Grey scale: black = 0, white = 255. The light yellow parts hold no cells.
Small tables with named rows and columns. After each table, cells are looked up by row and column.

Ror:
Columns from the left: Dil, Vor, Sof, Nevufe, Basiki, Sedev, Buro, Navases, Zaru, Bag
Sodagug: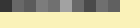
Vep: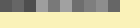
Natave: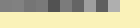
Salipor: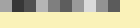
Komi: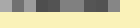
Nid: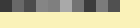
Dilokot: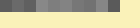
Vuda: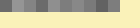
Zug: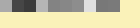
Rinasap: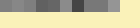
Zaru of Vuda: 98
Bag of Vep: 102
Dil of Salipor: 163
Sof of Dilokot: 96
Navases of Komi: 85
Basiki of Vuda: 143
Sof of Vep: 78
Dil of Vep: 89
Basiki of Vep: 121
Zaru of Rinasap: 120
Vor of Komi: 113
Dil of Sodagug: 53
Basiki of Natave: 82
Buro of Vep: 110
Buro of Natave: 100
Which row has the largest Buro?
Salipor

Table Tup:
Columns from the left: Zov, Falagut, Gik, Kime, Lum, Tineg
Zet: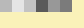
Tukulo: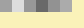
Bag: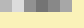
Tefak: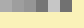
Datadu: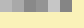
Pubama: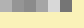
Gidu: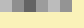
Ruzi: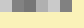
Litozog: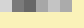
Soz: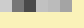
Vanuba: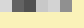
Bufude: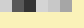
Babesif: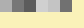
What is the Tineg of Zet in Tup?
123
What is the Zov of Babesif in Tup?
175
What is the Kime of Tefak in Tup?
118
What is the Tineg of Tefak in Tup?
113
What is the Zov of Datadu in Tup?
185
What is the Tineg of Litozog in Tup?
171
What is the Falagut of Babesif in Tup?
119
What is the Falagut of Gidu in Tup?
143
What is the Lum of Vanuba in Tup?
211
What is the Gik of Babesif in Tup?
92
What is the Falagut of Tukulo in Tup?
221
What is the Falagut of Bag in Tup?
220
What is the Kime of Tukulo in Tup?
105
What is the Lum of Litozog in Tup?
196
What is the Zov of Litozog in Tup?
213
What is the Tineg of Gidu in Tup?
148
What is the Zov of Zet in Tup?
185
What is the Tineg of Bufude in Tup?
166
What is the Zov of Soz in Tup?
205
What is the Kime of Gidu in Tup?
156

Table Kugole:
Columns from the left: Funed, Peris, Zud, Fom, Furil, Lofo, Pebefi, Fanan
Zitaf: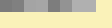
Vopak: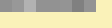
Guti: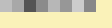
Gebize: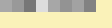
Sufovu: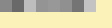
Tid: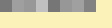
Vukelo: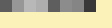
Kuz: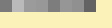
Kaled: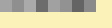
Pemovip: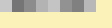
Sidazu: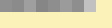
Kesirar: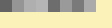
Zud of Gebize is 119
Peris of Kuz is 186
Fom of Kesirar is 181
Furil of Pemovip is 196
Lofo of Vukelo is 140
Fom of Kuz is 152
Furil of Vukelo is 94
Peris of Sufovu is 105
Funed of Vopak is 144
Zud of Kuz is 155
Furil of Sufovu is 152
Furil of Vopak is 146
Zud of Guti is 84
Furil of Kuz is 125
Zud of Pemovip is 140
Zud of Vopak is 178
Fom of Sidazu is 134
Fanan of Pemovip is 184

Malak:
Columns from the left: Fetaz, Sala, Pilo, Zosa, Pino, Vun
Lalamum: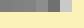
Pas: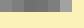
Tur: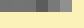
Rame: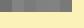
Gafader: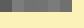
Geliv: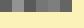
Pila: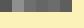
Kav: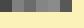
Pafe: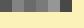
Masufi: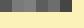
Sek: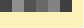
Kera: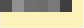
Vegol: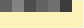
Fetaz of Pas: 136
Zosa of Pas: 115
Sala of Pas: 126
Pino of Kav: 139
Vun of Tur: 144
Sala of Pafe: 131
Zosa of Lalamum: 141
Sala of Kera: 144
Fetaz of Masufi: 86
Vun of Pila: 94
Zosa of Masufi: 93
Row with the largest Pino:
Pafe

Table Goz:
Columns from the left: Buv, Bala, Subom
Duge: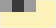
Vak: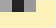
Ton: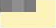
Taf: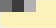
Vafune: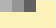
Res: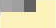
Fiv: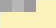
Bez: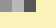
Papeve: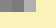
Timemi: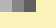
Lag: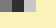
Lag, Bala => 48
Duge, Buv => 155
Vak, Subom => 152
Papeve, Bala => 123
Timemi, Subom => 96
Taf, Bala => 60
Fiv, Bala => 183
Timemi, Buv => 182
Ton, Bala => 143
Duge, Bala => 58
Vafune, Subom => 97
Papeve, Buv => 133
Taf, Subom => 177

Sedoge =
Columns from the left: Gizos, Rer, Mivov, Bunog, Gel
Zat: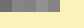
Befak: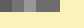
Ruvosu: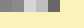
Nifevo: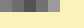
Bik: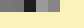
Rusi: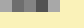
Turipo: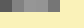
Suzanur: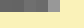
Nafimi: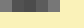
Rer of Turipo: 130
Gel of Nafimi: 119
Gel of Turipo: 118
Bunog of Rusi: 82
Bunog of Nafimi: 92
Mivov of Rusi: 131
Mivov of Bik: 30
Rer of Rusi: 110
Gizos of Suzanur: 101
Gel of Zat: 132
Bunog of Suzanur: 107
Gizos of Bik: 120
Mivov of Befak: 152
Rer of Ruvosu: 139
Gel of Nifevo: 155
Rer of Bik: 117
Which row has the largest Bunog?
Ruvosu

